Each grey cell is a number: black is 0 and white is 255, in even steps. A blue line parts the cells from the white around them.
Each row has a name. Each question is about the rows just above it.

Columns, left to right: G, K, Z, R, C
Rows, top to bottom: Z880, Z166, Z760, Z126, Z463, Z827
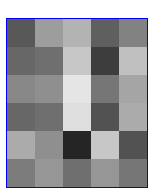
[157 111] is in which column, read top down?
K
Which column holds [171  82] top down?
C
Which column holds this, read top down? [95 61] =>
R
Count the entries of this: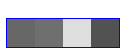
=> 4
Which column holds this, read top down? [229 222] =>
Z
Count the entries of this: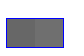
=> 2

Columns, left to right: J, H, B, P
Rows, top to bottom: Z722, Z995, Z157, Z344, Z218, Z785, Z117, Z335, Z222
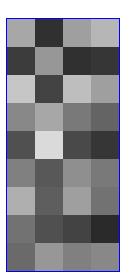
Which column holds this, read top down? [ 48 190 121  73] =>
B
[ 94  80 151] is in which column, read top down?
H
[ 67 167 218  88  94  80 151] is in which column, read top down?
H
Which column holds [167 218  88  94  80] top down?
H
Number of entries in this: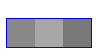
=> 3

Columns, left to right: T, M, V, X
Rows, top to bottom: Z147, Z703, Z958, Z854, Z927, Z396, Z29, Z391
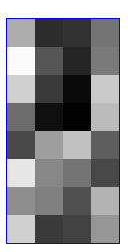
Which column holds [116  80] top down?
V
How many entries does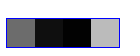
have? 4
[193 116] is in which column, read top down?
V
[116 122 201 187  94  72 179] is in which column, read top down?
X
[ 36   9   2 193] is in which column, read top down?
V
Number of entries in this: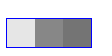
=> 3
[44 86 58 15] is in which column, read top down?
M

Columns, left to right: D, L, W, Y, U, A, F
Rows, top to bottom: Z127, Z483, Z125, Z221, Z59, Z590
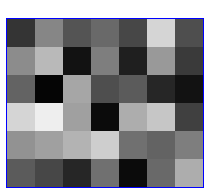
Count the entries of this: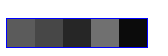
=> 5
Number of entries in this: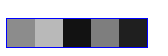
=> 5

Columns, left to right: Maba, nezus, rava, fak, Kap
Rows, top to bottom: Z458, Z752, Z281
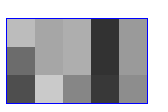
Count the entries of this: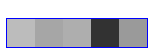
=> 5
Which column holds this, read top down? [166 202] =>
nezus
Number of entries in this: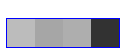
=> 4

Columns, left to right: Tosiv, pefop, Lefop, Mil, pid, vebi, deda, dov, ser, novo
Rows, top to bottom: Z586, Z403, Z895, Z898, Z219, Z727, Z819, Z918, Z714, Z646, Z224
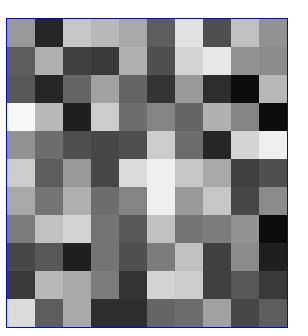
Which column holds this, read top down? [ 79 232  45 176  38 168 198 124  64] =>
dov
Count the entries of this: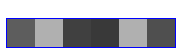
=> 6
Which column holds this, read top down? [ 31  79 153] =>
Lefop
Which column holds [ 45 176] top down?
dov
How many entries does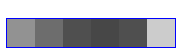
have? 6

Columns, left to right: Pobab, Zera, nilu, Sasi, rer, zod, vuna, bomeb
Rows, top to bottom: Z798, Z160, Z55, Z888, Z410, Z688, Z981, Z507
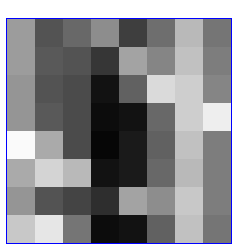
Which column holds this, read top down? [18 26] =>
rer
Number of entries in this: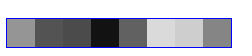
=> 8

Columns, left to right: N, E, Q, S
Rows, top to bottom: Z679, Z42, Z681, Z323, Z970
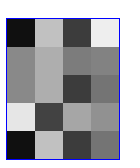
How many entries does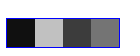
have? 4
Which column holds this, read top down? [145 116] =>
S
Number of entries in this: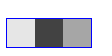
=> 3

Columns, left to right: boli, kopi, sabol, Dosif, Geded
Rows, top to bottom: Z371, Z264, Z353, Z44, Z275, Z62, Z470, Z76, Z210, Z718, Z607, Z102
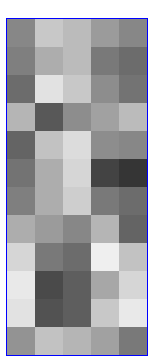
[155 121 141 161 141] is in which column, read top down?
Dosif
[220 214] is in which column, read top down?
sabol
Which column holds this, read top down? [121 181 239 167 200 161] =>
Dosif
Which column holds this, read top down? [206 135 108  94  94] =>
sabol
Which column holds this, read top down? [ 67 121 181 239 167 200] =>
Dosif
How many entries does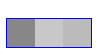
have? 3

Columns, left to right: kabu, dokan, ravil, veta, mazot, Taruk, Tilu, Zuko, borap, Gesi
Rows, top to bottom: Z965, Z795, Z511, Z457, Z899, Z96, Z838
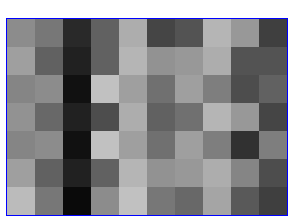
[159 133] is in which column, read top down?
kabu
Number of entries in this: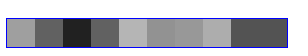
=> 10
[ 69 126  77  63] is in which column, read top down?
Gesi
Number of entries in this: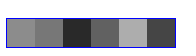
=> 6
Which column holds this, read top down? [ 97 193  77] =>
veta
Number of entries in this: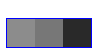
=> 3

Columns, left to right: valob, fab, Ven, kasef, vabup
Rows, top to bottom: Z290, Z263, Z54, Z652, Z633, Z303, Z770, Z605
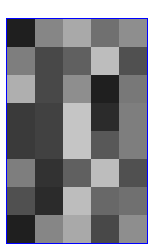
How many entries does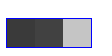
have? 3
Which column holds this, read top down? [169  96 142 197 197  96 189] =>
Ven
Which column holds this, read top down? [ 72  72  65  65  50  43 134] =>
fab
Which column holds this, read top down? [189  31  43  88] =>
kasef
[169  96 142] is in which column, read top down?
Ven

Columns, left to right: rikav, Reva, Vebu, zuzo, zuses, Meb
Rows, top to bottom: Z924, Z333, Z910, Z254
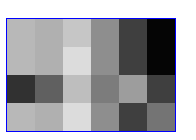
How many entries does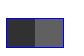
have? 2
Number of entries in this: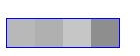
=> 4
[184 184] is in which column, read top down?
rikav

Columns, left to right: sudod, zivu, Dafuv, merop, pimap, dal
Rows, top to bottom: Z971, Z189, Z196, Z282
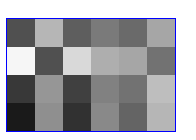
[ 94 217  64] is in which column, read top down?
Dafuv
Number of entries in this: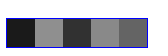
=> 5
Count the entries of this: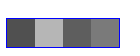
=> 4
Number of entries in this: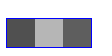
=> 3
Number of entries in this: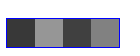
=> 4
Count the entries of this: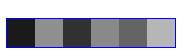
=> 6
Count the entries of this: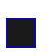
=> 1

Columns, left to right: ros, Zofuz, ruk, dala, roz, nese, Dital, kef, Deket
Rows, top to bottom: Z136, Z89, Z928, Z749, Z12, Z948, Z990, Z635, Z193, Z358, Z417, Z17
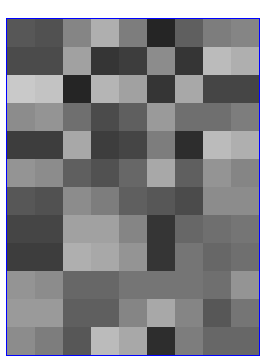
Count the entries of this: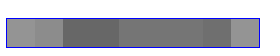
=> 9
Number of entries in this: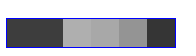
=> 6

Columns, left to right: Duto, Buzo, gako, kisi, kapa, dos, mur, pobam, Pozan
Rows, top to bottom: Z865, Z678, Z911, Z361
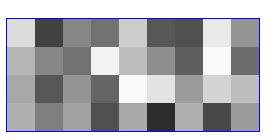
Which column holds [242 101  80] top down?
kisi
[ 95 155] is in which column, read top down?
mur
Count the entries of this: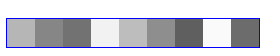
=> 9

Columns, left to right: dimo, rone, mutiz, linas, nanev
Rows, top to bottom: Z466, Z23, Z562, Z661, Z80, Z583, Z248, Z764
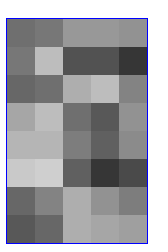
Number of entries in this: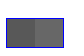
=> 2
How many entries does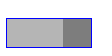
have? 3
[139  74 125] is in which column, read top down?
nanev
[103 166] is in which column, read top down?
dimo
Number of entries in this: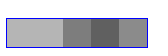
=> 5

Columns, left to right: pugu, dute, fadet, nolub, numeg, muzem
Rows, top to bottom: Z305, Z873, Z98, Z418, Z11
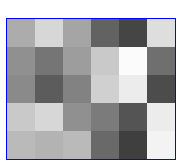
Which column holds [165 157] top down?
fadet
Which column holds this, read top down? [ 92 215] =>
dute
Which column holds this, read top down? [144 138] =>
pugu
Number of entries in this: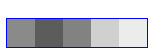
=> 5
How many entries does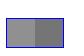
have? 2
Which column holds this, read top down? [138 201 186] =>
pugu

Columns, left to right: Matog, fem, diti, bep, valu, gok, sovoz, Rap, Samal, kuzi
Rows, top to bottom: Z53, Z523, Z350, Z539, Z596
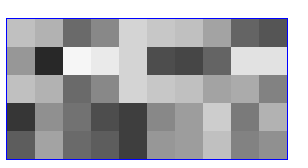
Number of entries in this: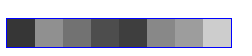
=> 8
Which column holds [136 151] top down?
gok

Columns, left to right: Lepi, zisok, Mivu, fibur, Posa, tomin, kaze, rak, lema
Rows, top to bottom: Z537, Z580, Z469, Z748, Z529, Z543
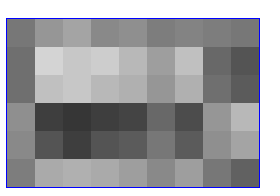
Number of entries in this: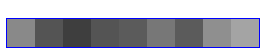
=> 9
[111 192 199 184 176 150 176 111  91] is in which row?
Z469

